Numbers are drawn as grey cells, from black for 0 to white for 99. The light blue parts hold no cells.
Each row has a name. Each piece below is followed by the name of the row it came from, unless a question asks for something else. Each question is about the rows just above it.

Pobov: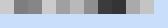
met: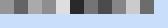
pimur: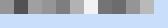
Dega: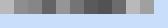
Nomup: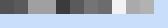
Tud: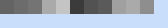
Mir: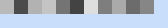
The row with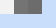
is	pimur
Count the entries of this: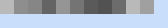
11
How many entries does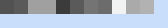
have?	11
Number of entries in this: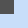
1
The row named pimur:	[58 32 62 58 49 69 94 45 42 58 72]
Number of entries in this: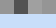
4
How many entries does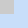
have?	1

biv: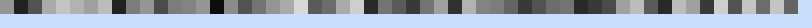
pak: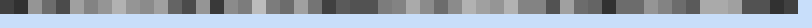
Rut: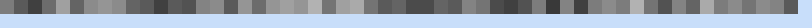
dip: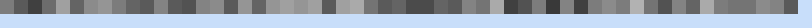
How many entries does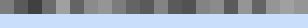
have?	22
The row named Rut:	[48 35 25 42 62 39 54 58 54 39 35 25 35 32 51 54 35 58 42 58 62 58 69 45
 62 66 45 35 39 29 29 39 35 51 45 29 25 32 48 22 51 25 48 54 48 69 45 32
 51 39 66 48 54 45 54 51 35]
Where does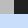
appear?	biv
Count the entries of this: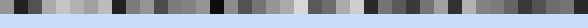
42
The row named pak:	[25 19 58 42 29 62 51 58 69 58 54 62 39 29 58 22 54 48 73 48 42 62 45 25
 35 32 32 48 51 66 54 42 54 69 62 58 69 51 51 32 62 42 39 19 42 42 58 51
 42 35 66 66 62 32 32 19 25]
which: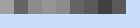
Rut

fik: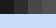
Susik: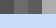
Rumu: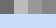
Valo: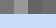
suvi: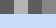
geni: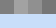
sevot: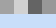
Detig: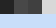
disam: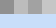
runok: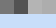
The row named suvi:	[36 70 36 52]
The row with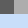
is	Susik
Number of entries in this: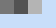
3
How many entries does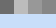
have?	4
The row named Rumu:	[42 73 59 52]

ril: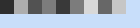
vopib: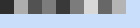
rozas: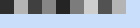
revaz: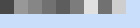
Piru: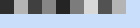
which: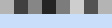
rozas
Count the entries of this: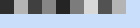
9
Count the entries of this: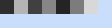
7
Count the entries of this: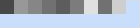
9
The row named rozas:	[18 70 25 52 14 48 80 32 70]

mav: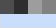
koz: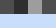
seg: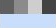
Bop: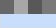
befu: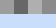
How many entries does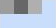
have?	3
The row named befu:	[61 40 68 54]

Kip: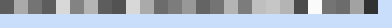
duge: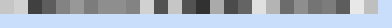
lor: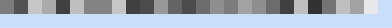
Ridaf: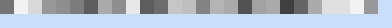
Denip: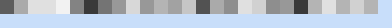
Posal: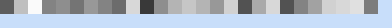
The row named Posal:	[36 74 97 51 55 45 59 51 42 84 22 55 70 77 70 59 81 32 66 84 32 51 63 81
 84 87 48]
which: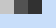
duge
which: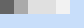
Ridaf
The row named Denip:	[36 66 87 87 94 51 22 45 59 84 59 70 63 77 32 66 55 87 81 55 59 22 70 87
 70 81 70]

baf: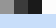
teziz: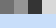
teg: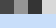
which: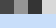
teg
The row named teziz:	[44 58 20 84]
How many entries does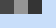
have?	3
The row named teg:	[27 58 20 84]

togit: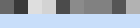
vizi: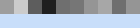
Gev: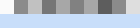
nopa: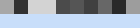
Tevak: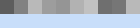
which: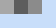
Gev
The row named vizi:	[61 79 36 12 43 46 58 65 43 58]
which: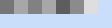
Gev
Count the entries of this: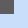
1

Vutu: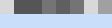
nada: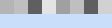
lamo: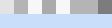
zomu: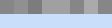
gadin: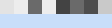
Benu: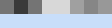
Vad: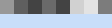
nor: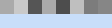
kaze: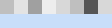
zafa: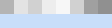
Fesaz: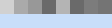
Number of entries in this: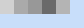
5
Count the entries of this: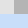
2
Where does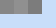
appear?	zomu
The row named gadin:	[88 92 41 92 26 41 30 78]
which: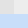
gadin
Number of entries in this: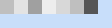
7
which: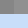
zomu

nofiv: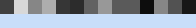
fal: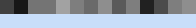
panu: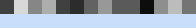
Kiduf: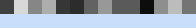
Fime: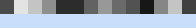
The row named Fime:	[29 88 76 55 17 17 38 59 41 32  9 52 76 25]
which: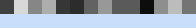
Kiduf
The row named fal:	[25  9 45 45 63 49 41 55 35 49 13 29 49 55]
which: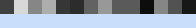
nofiv
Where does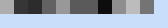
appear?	Kiduf
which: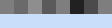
fal

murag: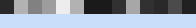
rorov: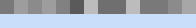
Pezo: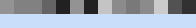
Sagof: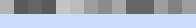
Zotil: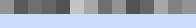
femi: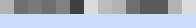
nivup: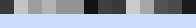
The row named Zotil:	[57 35 43 39 32 76 65 43 57 32 39 65 50 57]
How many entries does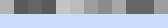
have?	12
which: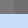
femi
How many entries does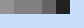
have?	5
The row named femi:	[69 43 47 43 50 25 85 73 69 43 35 35 69 85]
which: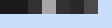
murag

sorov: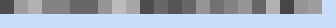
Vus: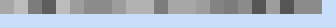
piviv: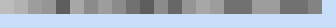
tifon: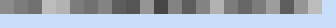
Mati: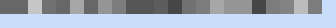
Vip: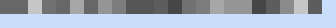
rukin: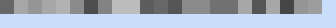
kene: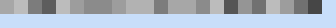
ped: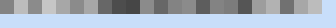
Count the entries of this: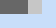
3
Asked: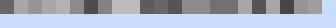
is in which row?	rukin
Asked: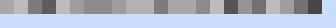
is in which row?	kene

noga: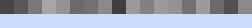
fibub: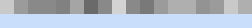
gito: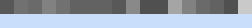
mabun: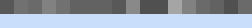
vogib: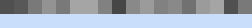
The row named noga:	[27 34 47 64 57 41 44 53 24 60 50 60 57 44 60 41 31 53]
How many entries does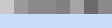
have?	8
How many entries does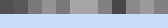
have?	12
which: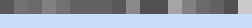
gito

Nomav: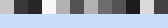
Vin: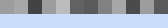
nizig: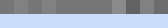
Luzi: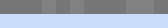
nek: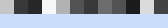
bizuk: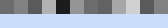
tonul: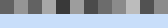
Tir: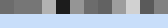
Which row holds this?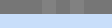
Luzi
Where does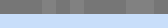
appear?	Luzi
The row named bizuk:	[42 50 35 69 11 58 42 38 65 81 35 50]
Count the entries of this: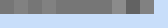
11
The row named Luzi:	[46 46 46 50 46 50 46 46 46 50 50 46]
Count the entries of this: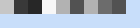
9

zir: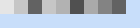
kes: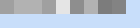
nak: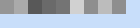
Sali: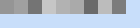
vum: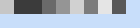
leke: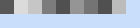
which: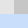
zir
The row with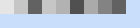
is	zir
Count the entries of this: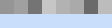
8
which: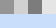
vum
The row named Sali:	[58 62 45 77 69 66 41 73 48]
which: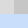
leke
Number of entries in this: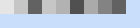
9

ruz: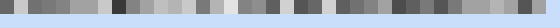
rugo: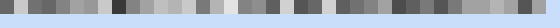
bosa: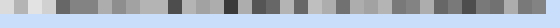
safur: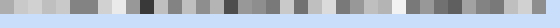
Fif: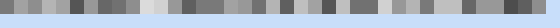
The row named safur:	[67 78 81 74 78 51 51 81 91 59 22 74 51 74 55 70 30 59 55 47 78 44 74 85
 47 59 74 70 94 47 59 44 37 63 51 47 74 81 55]
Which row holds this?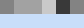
ruz
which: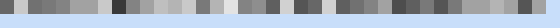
ruz
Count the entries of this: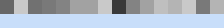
16

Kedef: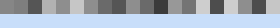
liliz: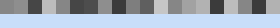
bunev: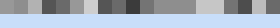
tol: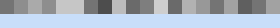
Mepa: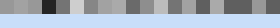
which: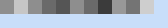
Kedef
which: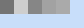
Mepa
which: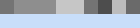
bunev
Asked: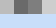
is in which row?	tol
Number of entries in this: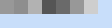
7

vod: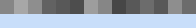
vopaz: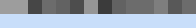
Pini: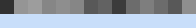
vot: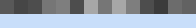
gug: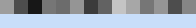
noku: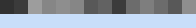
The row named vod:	[52 65 55 38 34 30 61 52 27 34 42 34 55 42]
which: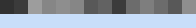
noku
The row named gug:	[61 30  9 46 42 58 23 38 76 65 46 58 30 52]

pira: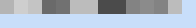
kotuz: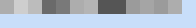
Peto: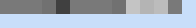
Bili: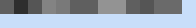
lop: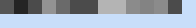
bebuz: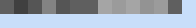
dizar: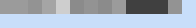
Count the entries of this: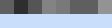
8
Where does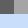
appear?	bebuz

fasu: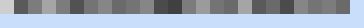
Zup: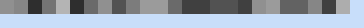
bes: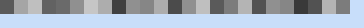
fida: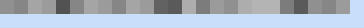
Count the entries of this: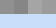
4
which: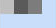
bes
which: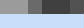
Zup
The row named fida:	[56 52 64 60 32 52 64 60 52 64 60 38 35 67 48 60 56 67 70 70 48 35 56 52
 60]
